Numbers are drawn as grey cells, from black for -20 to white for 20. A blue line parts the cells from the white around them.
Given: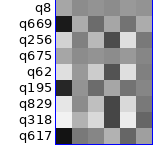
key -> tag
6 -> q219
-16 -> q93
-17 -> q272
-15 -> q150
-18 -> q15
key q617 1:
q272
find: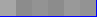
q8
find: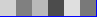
q256
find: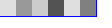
q62
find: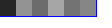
q195

